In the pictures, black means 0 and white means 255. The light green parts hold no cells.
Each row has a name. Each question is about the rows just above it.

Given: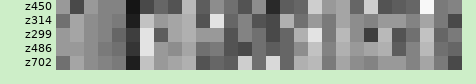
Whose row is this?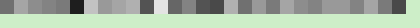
z314
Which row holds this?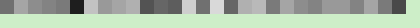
z702
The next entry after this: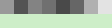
[122]

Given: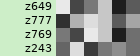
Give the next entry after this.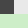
[199]
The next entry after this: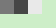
[199]

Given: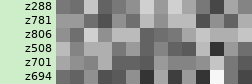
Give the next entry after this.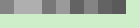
[187]
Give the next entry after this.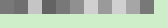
[71]
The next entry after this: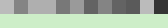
[154]
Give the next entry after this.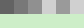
[166]
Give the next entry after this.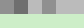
[81]
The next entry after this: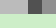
[99]

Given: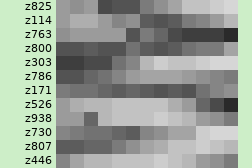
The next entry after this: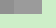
[155]
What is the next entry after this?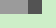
[123]
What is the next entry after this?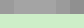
[133]
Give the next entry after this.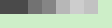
[194]
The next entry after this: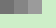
[164]

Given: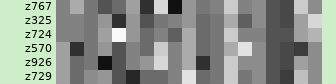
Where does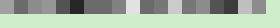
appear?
z729
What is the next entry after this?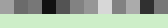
[203]
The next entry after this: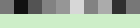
[203]

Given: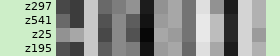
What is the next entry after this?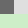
[167]
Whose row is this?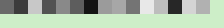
z541
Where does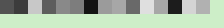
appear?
z195
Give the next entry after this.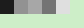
[146]
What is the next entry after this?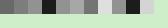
[177]

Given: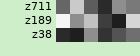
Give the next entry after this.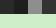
[83]
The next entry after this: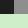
[51]
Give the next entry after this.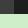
[214]
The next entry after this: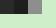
[51]

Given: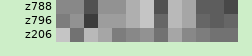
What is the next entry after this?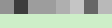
[166]
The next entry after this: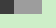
[175]
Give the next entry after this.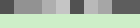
[72]
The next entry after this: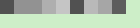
[93]
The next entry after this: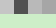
[93]
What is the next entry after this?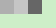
[185]

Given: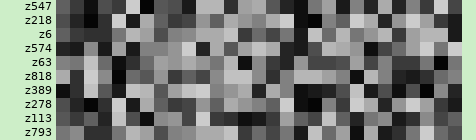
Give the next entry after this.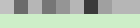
[26]
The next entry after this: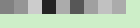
[36]
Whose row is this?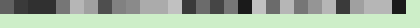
z6

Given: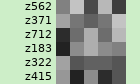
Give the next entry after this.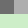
[109]
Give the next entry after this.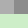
[129]

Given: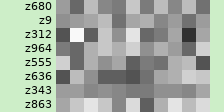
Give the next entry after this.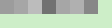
[156]
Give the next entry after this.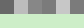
[188]

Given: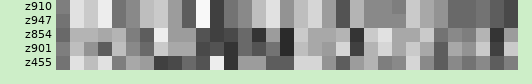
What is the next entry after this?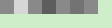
[93]
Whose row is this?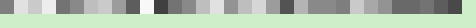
z910
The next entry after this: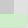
[168]
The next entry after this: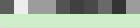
[42]

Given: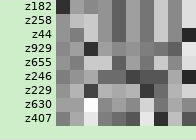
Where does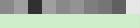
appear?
z929
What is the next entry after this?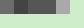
[39]
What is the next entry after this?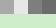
[86]
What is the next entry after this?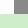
[159]

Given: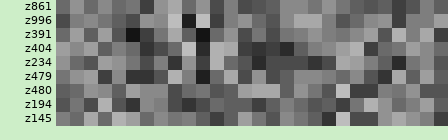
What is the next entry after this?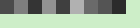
[75]
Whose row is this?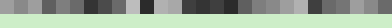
z404
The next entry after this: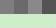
[52]
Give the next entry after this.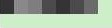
[95]
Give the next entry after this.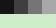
[95]

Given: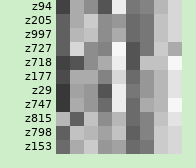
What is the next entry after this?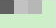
[162]
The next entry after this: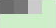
[215]
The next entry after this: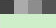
[237]
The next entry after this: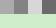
[151]
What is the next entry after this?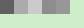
[107]
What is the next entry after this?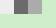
[183]

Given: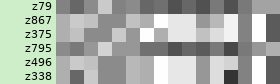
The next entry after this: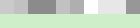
[184]
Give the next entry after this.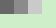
[130]
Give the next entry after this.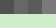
[72]
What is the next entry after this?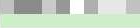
[221]
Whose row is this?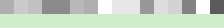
z496

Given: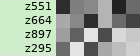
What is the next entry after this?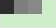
[180]
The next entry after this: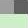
[227]
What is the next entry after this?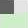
[75]
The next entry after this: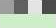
[217]
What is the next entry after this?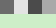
[189]

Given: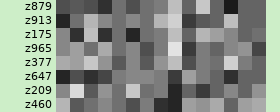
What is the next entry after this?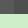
[48]
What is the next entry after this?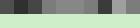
[100]
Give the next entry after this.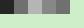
[135]
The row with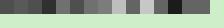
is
z879
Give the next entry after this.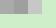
[147]
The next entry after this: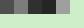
[147]
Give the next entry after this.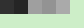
[100]

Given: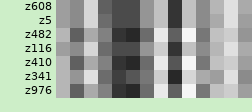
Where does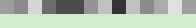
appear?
z5
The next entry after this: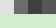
[119]
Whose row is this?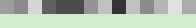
z608
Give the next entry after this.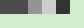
[193]

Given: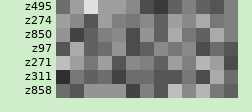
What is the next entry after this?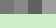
[137]
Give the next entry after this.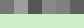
[158]
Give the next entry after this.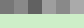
[119]
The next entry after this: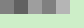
[158]
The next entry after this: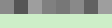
[137]
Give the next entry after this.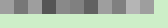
[76]

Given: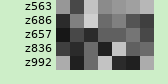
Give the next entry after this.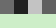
[107]
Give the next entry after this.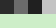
[96]
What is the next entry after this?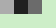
[195]

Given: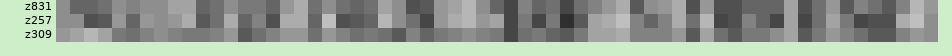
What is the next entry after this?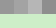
[101]
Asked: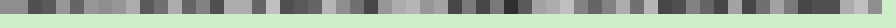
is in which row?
z257
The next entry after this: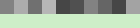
[70]
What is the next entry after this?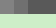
[130]
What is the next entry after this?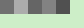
[172]

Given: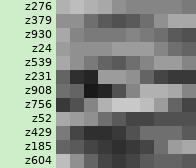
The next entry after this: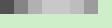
[100]
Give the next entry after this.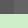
[100]
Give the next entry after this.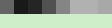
[133]
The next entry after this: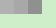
[133]
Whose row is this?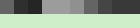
z231
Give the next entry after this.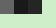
[81]

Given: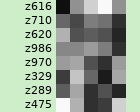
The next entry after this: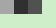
[37]
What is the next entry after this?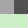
[48]
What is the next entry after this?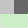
[27]
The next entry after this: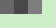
[113]
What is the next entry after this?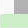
[48]
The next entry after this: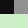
[208]

